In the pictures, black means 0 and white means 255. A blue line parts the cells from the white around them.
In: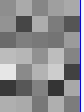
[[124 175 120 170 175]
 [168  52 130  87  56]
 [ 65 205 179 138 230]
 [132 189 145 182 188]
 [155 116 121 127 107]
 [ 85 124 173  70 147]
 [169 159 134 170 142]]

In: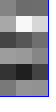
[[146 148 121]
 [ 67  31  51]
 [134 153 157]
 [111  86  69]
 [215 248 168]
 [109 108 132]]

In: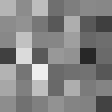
[[ 66 130 132 146 128 113 141]
 [132 123 174 105 191 128 167]
 [ 87 114 112 106 238 117 179]
 [106  39 146 152  89 219  64]
 [110 104 159 134 133 193 136]
 [ 63  88 174  88 119 146 140]
 [135 137 126 111 189 140 181]]

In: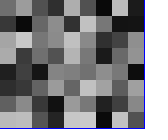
[[ 81 194  10 202 199  36  84 189 186]
 [136  64  33 120 154  17  56 138  96]
 [160  93 162 193 101 155  99  56  46]
 [ 13 120 142 113 127 132  21  64  31]
 [147 105  26 120 180  82 112  59 171]
 [143  67  48 137 192 139 119 200 165]
 [ 20  19 119 193  49 141 103  10  56]
 [ 27 188   9  81 174  47  81 156 111]]

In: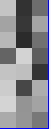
[[120 149 170]
 [163 148 212]
 [173  71 204]
 [ 52 191 195]
 [ 94 211 100]
 [113  43 183]
 [164  55 163]
 [109  50 196]]

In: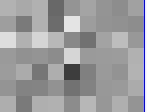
[[148 175 151 183 140 177 175 122 174]
 [171 154 152 130 114 146 132 131 148]
 [179 147 154 128  61 174 118 171 156]
 [177 156 155 154 214 140 148 145 154]
 [152 189 163 113 136 184 213 177 221]
 [141 145 147 157 228 108 177 122 158]
 [161 141 148 164 148 104 177 169 178]]

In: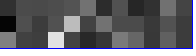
[[ 60  96  56 102 122  55  40  67 226  62  65 128]
 [ 60  82  57  75  75 114  66 188  81  60  79   5]
 [ 68 113  49  38  81  44 114  83  77  74  75  49]]

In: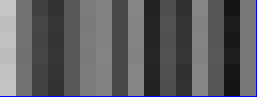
[[121  21  87 133  50  79  35 133  72 129 124  89  51  66 114 196]
 [121  22  87 133  49  80  36 133  72 130 124  88  52  66 114 194]
 [121  30  88 129  55  82  39 130  72 131 122  88  54  71 113 187]
 [121  25  87 132  52  81  36 132  72 130 124  88  52  68 114 193]
 [121  29  87 130  53  82  37 131  72 130 123  88  54  71 114 189]
 [121  20  86 134  49  79  34 133  72 129 125  88  51  65 115 198]]

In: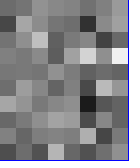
[[144 111  81 103 181  82 109  78]
 [122  70 175 126 131 126 102 129]
 [100 135  75 156 163 143 122 104]
 [ 99  86  27 143 135 121 148 166]
 [150 186  73 128 100 135 157 110]
 [100 108  97 124 145 117 121 119]
 [241 143 211 161  93 138 121 128]
 [105  66 134 122  96 191 143 115]
 [160 138  49 110 117 140 166  71]
 [154 128 113 131 136 146 116 108]]
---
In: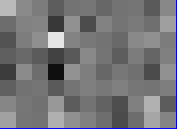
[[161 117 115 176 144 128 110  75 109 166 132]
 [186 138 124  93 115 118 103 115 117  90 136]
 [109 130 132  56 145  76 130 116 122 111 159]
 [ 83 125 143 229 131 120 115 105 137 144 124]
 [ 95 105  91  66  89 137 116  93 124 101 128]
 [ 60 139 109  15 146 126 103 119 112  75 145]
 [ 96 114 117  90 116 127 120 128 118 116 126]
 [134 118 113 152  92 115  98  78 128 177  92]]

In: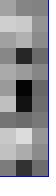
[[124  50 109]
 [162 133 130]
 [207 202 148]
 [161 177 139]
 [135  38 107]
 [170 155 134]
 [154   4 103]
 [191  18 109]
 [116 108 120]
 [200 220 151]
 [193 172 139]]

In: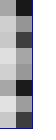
[[200  61]
 [166  24]
 [207 149]
 [200  63]
 [223 166]
 [208 152]
 [167  27]
 [226 157]]

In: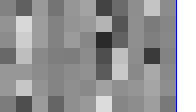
[[124  78 155 101 143 153 220 134 141 158 121]
 [130  96 153 116 150 163  67 107 142 196 140]
 [147 216 157 130 148 154 180  85 143 123 134]
 [140 205 157 130 155 135  42  98 143 127 136]
 [104 190 137 126 125 140  78 191 141  58 131]
 [151 151 140 132 140 145  91 200 137 169 137]
 [152 198 147 132 143 137 161 143 149 165 142]]

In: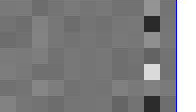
[[130 118 115 109 117 117 118 101 115  44 110]
 [121 122 109 116 122 117 120 114 114 148 116]
 [115 110 129 119 109 116 113 119 120  42 117]
 [109 113 131 119 115 118 115 121 119 143 119]
 [123 122 126 114 120 117 119 111 115  99 115]
 [125 121 112 112 120 117 119 111 113 218 114]
 [113 116 134 125 114 117 116 128 121 129 122]]

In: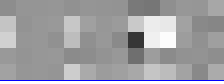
[[162 150 151 149 205 170 156 160 168 197 188 163 137 171]
 [141 149 149 150 145 149 148 147 121 118 143 151 150 167]
 [196 147 151 153 199 160 151 155 201 236 232 162 137 134]
 [209 150 151 145 189 144 152 138  54 240 252 157 145 159]
 [153 148 151 152 139 141 147 152 111 157 139 146 147 142]]
